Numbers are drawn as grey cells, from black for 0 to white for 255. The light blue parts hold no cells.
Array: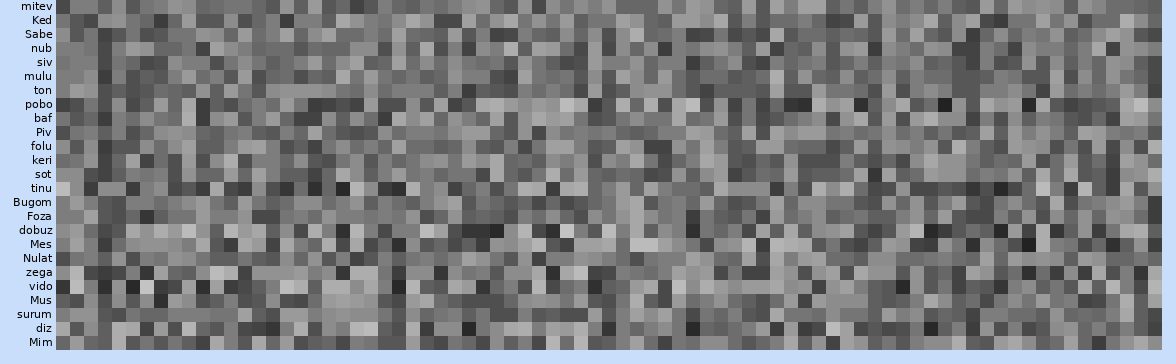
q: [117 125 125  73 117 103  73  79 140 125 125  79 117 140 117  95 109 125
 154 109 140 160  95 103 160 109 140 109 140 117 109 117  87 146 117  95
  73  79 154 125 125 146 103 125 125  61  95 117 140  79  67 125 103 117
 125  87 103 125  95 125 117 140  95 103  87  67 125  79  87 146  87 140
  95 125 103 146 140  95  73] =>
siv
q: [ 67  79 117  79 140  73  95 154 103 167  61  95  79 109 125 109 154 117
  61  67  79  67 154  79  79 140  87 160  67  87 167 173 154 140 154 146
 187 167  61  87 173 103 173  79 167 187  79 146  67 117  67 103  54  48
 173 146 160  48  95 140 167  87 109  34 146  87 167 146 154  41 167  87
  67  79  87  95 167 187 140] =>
pobo
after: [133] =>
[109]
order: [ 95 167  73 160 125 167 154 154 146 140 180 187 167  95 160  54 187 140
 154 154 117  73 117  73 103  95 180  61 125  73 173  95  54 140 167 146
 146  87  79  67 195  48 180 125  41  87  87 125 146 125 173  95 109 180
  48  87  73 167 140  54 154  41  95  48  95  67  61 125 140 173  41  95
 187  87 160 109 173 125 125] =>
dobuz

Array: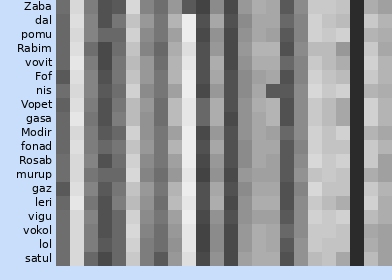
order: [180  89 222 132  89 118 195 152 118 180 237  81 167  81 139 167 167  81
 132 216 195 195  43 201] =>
gaz
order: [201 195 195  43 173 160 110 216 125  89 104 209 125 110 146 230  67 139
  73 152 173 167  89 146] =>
lol
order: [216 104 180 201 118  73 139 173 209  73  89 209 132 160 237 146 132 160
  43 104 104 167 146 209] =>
pomu
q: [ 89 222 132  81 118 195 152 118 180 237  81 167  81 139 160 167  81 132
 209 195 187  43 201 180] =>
Fof
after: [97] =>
[222]

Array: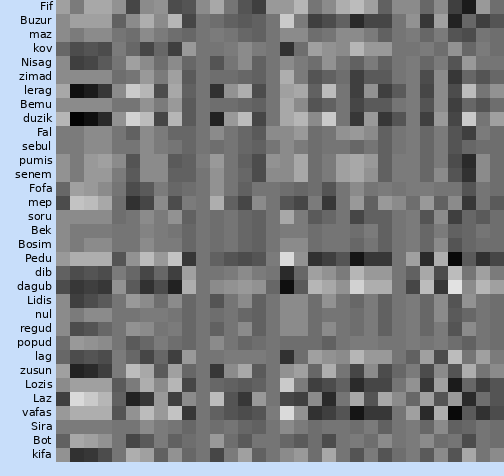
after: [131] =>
[123]
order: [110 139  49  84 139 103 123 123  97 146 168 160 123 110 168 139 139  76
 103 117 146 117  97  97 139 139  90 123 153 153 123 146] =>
senem

